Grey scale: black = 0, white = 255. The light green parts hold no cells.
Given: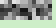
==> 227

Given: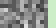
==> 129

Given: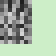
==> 85

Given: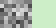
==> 137

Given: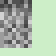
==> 113

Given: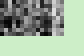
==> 48
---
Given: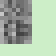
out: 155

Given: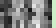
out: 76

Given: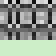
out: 150

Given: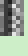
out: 102

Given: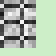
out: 160

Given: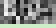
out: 151

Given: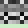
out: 185

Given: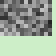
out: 66

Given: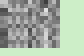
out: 153
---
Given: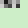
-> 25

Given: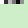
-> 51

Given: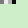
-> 237

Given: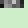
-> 141

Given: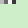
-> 103

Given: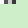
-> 84

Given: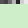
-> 68
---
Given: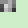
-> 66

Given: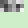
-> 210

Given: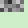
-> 72

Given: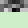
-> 108

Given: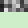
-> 45

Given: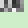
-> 87
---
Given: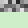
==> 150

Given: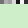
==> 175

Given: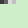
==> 100

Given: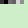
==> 2

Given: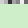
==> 177

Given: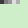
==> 126
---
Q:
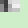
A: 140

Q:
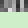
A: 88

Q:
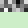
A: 159

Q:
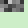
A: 139

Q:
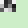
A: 188

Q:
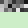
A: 191

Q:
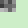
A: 60

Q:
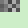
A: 92
